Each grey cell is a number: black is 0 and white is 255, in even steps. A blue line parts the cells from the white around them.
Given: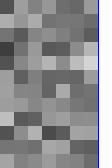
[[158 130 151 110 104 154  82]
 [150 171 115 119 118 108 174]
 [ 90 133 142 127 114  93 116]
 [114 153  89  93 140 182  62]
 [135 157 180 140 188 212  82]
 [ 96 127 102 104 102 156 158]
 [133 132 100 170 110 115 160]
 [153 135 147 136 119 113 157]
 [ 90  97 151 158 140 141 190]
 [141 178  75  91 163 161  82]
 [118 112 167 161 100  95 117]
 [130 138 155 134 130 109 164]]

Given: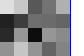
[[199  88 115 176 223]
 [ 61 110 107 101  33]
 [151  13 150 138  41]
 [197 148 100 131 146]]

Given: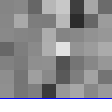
[[136 102 183 200  62 167 107 133]
 [169 125 124 185  43 102 156 135]
 [133 131 173 132 136 146 151 137]
 [126 138 175 226 147 156 171 103]
 [123 143 144  82 117 135 151 129]
 [117 159 137  89 126 163 116 142]
 [118 127  59 152 167 136 154 144]]

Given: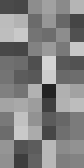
[[ 71 141 161 138 181  74]
 [179 107 150 103  69 188]
 [201 116 109 141  80 190]
 [ 70 130 154 121 199  72]
 [108  79 212  88  82 112]
 [ 92  88 205 105 109 116]
 [116 178  35 176 162 128]
 [169 157  63 178 189 164]
 [193 146  91 103 123 121]
 [201 171  70 111 123 108]
 [ 83  92 184 139 146 149]
 [ 61  98 184 126 131 144]]

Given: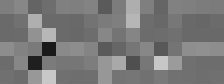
[[135 100 110 128 127 131  90 124 174 127 101 129 127 124 123 126]
 [113 175 106 106 105 115 123 127 182 109 104 119 105 103 107 106]
 [107 146 183 106 104 109 135 116 133 108 109 112 105 105 105 106]
 [130 122  26 138 141 132  90 102 118 135  88 116 142 144 141 141]
 [135  31 123 118 118 125 151 169  79 119 199 155 112 109 109 108]
 [108 152 200 112 110 111 151 116 118 113 121 113 112 110 112 112]]

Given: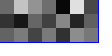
[[195 147 110   8 224  72 106]
 [ 23 102  65 135  36  96  51]
 [123  68 122  49 141 120  99]]
